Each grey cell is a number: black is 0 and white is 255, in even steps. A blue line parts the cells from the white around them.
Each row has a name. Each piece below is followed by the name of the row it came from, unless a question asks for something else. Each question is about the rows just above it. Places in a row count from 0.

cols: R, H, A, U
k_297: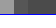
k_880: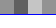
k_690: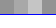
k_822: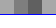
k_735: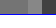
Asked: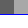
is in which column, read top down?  H
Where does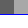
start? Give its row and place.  k_822, 2
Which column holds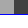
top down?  U

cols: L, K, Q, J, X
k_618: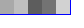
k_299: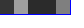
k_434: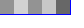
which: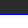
k_299
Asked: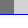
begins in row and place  k_618, 3

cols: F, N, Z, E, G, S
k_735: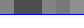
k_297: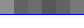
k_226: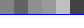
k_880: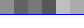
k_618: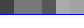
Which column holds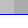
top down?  G
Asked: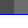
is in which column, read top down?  Z
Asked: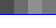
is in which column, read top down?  Z
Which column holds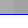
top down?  S
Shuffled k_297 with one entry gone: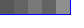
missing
[108]

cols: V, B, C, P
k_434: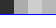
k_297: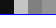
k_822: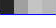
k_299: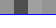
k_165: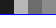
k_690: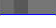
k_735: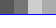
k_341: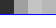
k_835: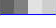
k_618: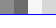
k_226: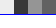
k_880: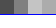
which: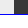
k_226
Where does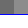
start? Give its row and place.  k_165, 2

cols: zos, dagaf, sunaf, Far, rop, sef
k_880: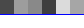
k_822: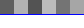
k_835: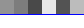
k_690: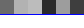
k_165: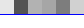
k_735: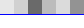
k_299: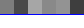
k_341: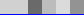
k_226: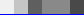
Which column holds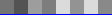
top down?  rop
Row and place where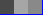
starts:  k_299, 1
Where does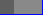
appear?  k_226
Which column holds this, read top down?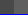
zos

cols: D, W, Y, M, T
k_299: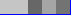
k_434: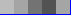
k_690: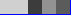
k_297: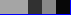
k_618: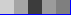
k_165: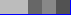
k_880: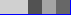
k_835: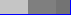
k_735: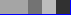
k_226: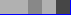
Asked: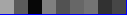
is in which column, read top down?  T
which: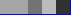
k_735
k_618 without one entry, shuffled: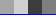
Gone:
[155]
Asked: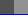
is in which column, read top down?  M
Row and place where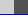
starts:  k_880, 1
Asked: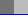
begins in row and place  k_735, 2

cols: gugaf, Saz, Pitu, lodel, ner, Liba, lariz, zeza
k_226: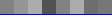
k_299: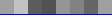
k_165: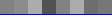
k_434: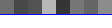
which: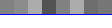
k_165
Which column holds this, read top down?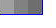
gugaf
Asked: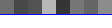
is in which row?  k_434

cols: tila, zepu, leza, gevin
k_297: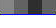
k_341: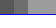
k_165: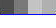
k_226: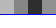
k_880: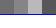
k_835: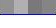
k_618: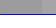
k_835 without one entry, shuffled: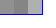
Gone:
[121]
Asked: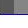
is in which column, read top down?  gevin
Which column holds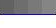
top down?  zepu
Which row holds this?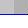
k_165

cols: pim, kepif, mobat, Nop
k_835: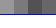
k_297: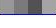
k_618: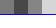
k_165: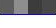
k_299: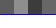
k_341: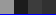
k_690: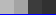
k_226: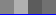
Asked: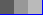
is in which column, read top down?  pim
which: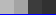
k_690
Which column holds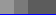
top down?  pim
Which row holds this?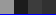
k_341

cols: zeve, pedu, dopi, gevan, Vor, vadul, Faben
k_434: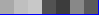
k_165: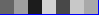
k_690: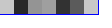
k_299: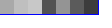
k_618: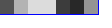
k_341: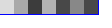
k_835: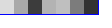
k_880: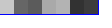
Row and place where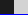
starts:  k_165, 2
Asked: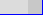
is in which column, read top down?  zeve
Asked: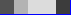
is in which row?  k_618
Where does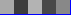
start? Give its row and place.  k_341, 1

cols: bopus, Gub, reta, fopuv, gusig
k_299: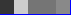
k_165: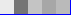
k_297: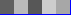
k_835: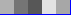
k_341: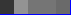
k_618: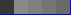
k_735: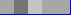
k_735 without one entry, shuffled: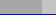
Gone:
[117]
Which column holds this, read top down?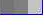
reta
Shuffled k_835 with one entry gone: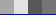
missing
[177]

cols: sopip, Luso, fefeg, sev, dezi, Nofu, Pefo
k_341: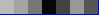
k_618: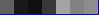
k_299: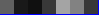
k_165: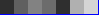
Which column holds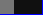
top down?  fefeg
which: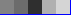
k_165
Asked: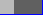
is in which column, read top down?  sopip

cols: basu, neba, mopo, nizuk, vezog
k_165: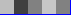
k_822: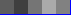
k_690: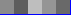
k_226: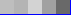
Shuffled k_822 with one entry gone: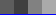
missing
[117]
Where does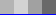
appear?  k_226
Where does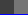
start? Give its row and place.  k_822, 1
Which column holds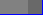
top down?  vezog

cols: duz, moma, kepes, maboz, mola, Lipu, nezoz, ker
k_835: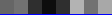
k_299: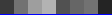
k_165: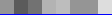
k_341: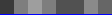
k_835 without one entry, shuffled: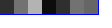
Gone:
[168]
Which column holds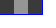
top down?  duz
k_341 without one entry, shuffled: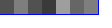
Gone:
[138]
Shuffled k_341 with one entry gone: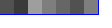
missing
[138]
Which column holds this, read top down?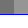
nezoz
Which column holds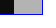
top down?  maboz
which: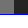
k_299

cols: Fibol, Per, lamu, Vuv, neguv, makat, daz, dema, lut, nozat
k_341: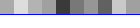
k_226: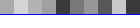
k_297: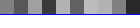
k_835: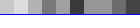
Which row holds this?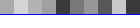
k_226
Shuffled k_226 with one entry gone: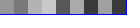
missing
[212]
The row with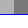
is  k_835

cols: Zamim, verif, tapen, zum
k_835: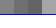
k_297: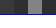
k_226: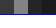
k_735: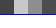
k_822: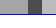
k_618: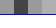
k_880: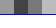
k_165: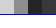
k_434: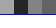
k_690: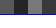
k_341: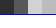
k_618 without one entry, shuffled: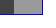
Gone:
[176]
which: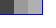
k_618
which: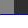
k_297
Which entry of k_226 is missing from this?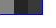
[27]
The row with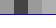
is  k_618
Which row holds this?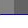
k_434

